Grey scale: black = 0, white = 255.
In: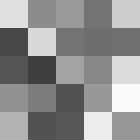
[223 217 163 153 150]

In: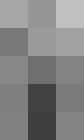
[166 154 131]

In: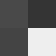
[ 73 238]

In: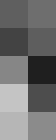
[95 94]

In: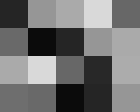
[ 37  11 103  37]

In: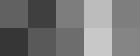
[97 89]

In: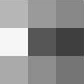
[182  86 117]

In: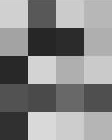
[208  38 175  79]

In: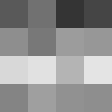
[ 89 120 180 142]
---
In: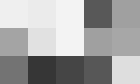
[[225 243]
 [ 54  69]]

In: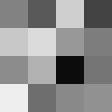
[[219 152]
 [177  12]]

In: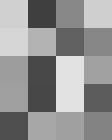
[[179  96]
 [ 72 226]]

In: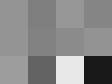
[[130 139]
 [ 99 232]]

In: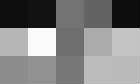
[[250 110]
 [146 120]]

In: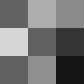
[[ 96  53]
 [143  22]]

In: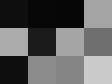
[[ 27 165]
 [140 133]]

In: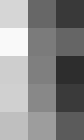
[[123 101]
 [127  45]]
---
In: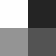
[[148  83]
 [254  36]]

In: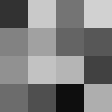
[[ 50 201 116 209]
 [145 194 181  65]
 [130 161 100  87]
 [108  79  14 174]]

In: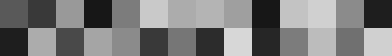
[[ 30 172  73 165 139  57 118  44 215  38 124 188 112 208]
 [ 89  57 153  23 124 201 172 180 159  23 195 208 139  30]]

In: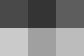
[[202 160 188]
 [ 73  52  93]]

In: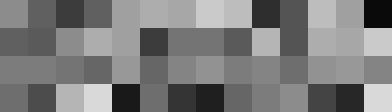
[[124 124 116 102 152 102 132 146 124 132 110 146 152 132]
 [140  96  60  96 160 173 167 202 189  46  84 189 160  10]
 [ 96  90 140 173 160  60 116 116  90 181  84 173 167 202]
 [110  76 181 217  25 110  52  31 102 124 140  68  39 217]]

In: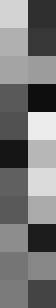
[[ 81 235]
 [ 96 219]
 [ 21 183]
 [ 89 170]
 [164 156]
 [117 135]
 [123  68]
 [176  55]
 [211  47]
 [141  28]
 [ 89  14]]
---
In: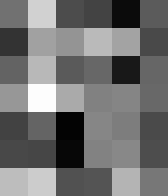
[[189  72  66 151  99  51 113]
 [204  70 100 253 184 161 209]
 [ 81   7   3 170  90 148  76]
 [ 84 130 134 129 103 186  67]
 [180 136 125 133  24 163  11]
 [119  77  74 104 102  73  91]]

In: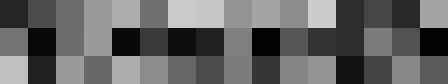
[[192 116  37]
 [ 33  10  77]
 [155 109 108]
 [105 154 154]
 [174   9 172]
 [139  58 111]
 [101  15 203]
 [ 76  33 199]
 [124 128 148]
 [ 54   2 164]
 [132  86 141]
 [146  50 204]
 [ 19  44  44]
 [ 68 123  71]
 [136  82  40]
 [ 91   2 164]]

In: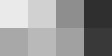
[[168 234]
 [185 209]
 [161 142]
 [ 57  47]]

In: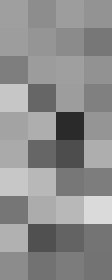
[[140 177 118 199 170 163 198 126 157 159]
 [114  80 172 184 102 174 102 156 149 141]
 [124  99 184 119  77  42 157 159 139 157]
 [115 116 218 125 174 149 128 146 119 147]]

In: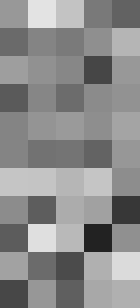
[[ 71 162  92 140 197 132 132  90 158 106 152]
 [151 107 223  93 196 114 148 134 145 132 227]
 [ 95  75 185 172 182 116 154 108 135 122 195]
 [168 176  34 161 197  99 142 139  70 143 121]
 [176 219 144  55 141 151 164 146 152 181  98]]

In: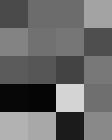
[[178   7  91 131  74]
 [168   5  86 113 108]
 [ 27 212  67 118 108]
 [137 111 120  78 163]]

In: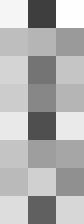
[[221 186 196 233 204 212 190 245]
 [ 96 208 158  79 135 116 181  62]
 [215 144 166 234 181 197 154 254]]
